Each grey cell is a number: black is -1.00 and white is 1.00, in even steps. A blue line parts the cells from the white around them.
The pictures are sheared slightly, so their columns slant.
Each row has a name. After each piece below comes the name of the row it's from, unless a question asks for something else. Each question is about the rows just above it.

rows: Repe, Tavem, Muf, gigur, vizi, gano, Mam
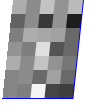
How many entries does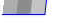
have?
3
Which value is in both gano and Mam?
[0.05]
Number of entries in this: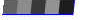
5
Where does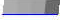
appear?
Muf

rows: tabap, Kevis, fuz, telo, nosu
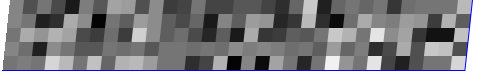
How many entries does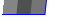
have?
3
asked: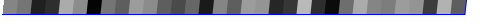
Kevis
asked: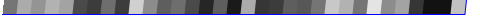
fuz

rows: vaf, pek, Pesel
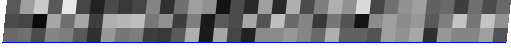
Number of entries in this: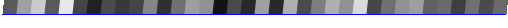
36
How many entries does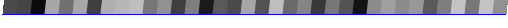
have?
36
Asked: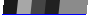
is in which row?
Pesel
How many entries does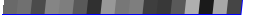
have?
17
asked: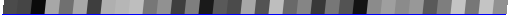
pek

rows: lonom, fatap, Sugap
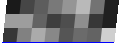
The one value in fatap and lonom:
[-0.75]
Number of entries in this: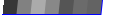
7
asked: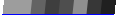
fatap

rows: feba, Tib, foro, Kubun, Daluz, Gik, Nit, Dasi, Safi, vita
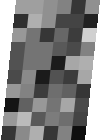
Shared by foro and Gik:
[-0.53]
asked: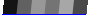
Dasi
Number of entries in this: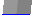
2
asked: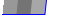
Dasi
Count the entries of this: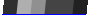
6
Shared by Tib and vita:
[0.37]
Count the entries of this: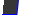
1

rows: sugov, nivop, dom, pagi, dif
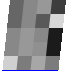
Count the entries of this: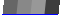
4
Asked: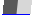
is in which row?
nivop
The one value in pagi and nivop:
[0.07]

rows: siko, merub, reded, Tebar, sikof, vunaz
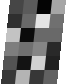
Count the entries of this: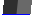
2
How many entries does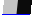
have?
2
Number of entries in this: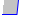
1
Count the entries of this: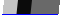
4
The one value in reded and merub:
[-0.18]
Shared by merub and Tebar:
[-0.12]

